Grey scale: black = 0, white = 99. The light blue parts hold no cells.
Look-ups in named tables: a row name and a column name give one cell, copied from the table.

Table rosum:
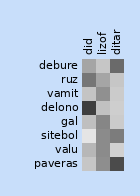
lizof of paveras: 55
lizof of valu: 54
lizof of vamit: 56
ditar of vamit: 79
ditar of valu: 81
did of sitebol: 89
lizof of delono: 75
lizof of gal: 52
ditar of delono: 80
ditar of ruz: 77
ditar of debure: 41
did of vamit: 76
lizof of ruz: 64
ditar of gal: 79
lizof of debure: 77
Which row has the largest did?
sitebol

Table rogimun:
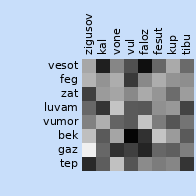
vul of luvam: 35
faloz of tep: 54
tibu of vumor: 45
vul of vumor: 35
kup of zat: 42
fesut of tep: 48
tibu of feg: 55
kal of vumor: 68
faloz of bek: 19
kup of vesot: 66
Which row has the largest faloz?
vumor

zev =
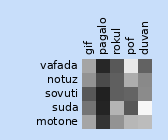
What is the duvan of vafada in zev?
38
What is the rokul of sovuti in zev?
37
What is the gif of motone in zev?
64
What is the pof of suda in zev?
34
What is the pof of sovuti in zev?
39
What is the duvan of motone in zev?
73
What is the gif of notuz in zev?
57
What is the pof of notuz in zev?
67
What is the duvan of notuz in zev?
53
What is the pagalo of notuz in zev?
29
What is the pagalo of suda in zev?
14
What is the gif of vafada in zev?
64
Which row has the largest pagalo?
notuz

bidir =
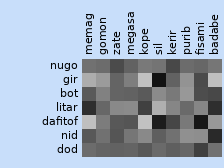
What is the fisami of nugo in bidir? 40
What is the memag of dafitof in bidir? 74
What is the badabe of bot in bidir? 28
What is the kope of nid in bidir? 53
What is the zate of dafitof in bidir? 34
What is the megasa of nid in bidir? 46
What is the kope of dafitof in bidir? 75
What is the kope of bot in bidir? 35
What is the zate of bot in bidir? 39
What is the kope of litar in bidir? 25
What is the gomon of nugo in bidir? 42
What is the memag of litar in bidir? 18
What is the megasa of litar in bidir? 54
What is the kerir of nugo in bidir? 28
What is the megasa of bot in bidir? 38
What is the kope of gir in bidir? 75
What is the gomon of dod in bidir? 39

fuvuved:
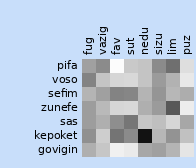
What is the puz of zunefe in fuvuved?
92
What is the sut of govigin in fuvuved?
91
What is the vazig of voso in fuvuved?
76
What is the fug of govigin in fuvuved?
68
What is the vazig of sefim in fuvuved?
62
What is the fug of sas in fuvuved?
61
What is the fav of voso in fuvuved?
83
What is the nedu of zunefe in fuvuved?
68
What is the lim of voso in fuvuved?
69
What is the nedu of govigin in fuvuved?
65
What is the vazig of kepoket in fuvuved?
80
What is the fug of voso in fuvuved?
51
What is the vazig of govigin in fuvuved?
77
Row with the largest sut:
govigin

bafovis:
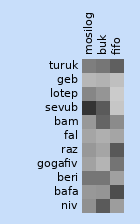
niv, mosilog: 56
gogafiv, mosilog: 63
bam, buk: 39
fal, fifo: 64
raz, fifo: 34
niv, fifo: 61
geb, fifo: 74
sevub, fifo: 77
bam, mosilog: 59
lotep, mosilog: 52
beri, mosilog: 46
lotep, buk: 58
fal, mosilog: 64

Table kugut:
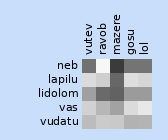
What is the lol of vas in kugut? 90
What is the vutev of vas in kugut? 81
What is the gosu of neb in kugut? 45
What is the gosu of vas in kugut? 85
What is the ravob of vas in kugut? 71
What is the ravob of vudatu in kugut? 79
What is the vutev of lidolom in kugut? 62
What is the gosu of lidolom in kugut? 60
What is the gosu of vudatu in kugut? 69
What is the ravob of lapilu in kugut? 80
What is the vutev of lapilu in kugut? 85
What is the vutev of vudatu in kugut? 73
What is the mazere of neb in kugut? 23
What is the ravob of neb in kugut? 96
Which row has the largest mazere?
vudatu

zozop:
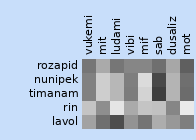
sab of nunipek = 28
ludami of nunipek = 71
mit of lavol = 43
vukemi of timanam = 50
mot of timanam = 42
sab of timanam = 24
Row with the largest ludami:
rin

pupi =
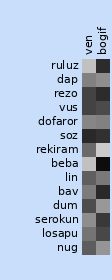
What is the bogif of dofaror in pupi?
50
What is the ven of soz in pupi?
16
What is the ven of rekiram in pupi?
41
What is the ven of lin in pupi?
37
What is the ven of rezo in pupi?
26
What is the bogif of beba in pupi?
5
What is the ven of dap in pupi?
50
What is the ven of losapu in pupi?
45
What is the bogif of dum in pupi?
59
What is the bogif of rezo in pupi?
17
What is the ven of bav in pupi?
48
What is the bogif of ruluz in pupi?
17
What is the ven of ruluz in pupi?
75
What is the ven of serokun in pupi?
55
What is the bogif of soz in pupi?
19
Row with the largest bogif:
rekiram

